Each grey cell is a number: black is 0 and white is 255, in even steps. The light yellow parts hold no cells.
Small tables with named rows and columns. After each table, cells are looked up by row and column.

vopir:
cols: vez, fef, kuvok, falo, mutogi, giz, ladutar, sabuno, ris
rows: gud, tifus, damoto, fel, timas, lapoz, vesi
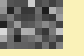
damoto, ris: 156
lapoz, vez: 169
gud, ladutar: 89
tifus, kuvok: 110
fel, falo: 85
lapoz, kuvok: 35
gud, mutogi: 205
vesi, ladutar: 113
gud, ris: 89
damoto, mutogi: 68
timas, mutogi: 173
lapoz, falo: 101

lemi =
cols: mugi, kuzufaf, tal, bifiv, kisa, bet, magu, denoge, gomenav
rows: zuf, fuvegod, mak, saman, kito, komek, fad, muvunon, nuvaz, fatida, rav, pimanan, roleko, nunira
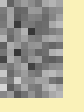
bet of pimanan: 163
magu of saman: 109
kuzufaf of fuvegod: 162
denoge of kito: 126
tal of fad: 153
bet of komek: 122
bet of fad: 150
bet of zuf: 119
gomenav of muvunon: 186
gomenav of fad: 115
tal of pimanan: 202
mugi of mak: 115
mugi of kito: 146
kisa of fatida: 65
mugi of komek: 182
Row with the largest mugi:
roleko

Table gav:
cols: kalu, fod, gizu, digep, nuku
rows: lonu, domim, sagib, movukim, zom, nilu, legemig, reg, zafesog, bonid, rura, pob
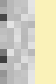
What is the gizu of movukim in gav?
202
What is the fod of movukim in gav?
227
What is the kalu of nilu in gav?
196
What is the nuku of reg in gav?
184
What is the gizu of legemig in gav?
206
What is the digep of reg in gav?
205
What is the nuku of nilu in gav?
207
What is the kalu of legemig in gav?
185
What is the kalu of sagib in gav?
71
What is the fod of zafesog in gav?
187
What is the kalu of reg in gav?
120
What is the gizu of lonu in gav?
194

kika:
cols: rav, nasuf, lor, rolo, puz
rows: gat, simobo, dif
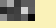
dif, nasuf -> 73
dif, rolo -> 95
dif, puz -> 7
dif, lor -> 66
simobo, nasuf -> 58
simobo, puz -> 95
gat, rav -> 124
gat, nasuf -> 173
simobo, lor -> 64
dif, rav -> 145
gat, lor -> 56
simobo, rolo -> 212
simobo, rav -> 38
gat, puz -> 92
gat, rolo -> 92

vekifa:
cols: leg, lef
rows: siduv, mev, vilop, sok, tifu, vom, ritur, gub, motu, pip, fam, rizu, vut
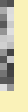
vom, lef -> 207
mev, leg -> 171
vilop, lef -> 222
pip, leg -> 153
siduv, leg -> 96
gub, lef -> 67
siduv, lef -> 80
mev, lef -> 219
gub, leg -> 147
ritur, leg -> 208
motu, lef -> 200
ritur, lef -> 189
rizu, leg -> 89
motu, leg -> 85
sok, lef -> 202
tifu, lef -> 223
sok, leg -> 90
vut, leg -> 221
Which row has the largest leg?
vut

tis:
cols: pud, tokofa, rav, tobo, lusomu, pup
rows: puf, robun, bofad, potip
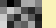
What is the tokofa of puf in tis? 0
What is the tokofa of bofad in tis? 104
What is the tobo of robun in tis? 75
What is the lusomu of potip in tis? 168
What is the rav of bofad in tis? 40
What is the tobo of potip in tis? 95
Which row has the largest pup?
puf

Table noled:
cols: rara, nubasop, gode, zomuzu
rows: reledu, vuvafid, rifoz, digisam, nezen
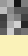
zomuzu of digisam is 38
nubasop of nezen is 203
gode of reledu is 19
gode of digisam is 209
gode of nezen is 95
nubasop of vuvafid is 136
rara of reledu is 154
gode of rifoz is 127

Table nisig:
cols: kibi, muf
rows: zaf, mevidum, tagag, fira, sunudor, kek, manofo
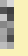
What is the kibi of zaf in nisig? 174
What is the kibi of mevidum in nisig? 82
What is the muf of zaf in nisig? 216
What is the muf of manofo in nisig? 166
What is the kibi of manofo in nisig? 189
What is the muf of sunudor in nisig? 112
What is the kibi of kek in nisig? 161
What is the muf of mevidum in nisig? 63
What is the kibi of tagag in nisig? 201
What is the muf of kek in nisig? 76
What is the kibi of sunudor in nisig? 166
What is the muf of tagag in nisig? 77
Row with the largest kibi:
tagag

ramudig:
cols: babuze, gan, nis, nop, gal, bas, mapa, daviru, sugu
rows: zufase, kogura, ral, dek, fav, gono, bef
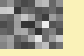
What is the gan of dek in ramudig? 91
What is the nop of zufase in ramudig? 73
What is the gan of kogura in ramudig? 206
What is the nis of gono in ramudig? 95
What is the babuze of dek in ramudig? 76
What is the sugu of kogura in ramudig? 81
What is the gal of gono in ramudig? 170
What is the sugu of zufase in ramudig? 144
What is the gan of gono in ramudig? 160
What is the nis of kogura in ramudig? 55
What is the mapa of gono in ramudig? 106
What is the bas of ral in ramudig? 91

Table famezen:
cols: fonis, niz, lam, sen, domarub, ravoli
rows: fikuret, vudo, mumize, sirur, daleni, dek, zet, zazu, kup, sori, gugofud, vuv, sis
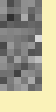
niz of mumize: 48
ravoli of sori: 136
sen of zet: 136
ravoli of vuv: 94
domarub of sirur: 104
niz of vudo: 114
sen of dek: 114
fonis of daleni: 138
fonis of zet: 73
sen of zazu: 136
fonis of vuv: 81
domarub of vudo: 104
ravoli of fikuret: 111
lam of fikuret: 108
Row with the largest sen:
mumize

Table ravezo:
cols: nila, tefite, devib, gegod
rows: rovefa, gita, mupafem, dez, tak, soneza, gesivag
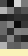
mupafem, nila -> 28
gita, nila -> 181
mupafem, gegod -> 44
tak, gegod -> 126
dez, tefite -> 135
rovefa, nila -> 73
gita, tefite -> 127
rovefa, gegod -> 122
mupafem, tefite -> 36
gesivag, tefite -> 98
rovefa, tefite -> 12
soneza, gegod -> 33
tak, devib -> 130
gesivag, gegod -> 119
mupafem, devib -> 47
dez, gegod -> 54
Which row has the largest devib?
rovefa

